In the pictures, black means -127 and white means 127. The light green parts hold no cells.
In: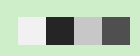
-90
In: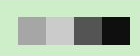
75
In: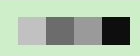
-19
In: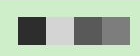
84
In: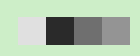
-85
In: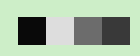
93
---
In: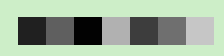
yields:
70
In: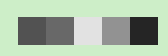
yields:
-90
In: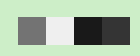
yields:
-75
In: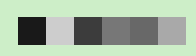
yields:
41
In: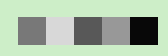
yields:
-119
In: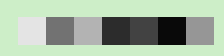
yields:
22
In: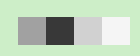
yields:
117
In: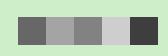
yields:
-65
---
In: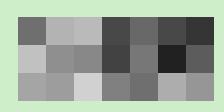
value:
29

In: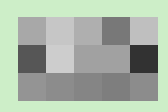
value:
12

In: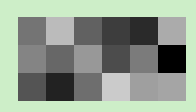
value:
-93

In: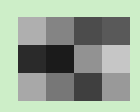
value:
-8

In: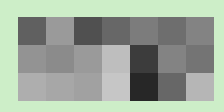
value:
39

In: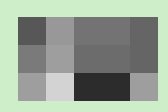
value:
83

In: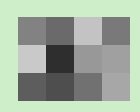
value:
-49
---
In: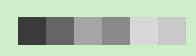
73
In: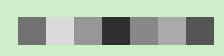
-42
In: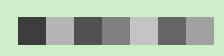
33
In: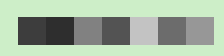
23
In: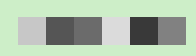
1
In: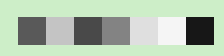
-104
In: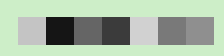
15
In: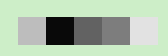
98
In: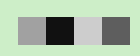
-33
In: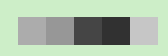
70
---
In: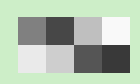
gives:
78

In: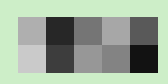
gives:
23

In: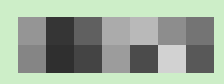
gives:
-52

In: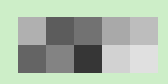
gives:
-73

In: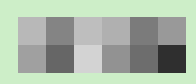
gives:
18

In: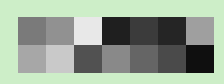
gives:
-26

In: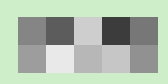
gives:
55

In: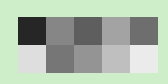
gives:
20
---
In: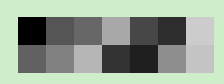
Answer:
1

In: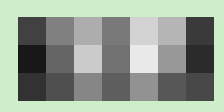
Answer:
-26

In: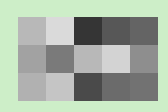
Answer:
-5

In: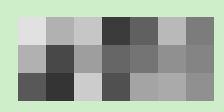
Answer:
-55

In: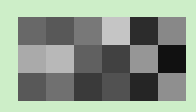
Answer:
56

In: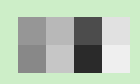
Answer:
70

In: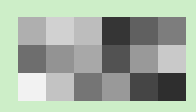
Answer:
19

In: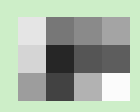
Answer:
-89

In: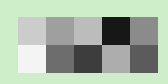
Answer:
-18
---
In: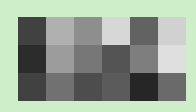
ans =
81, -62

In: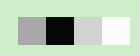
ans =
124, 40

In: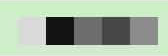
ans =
12, 89

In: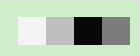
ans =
-3, 115

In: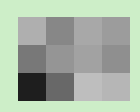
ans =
28, -97

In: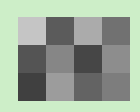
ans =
-14, -63

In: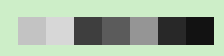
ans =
-109, 67

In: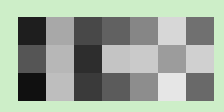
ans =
-15, -111

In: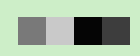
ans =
-66, -6
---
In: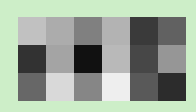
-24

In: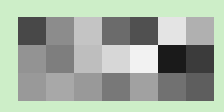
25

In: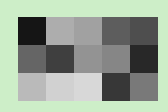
58

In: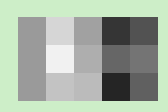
26

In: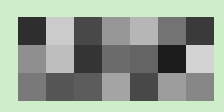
-6

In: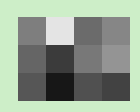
-41

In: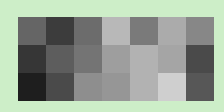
-97

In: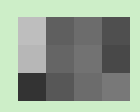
-76

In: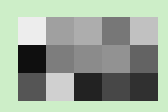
-42
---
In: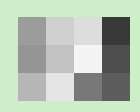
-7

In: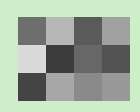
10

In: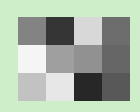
-88

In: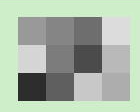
72

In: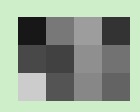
7

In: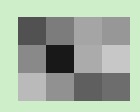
-32

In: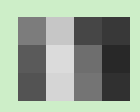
-11

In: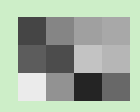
-91
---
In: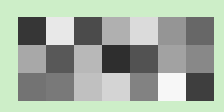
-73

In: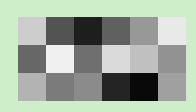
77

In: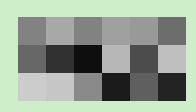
2

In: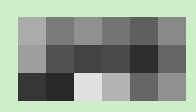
43

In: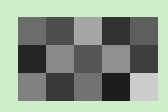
-19

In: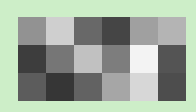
18

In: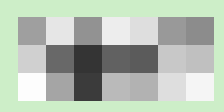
31

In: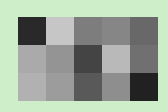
-86

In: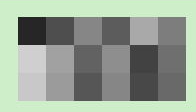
-89

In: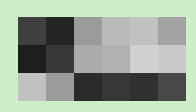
-63
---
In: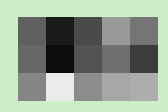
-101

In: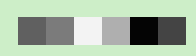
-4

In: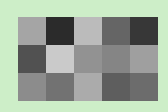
-84

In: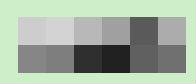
83

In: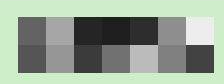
38

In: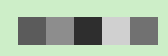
13

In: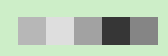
94
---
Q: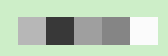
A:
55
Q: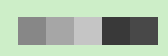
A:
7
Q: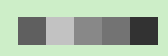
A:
-32
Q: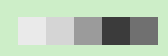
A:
106
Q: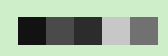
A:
-109
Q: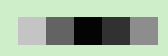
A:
68
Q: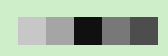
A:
71
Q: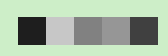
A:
-97
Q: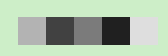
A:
51
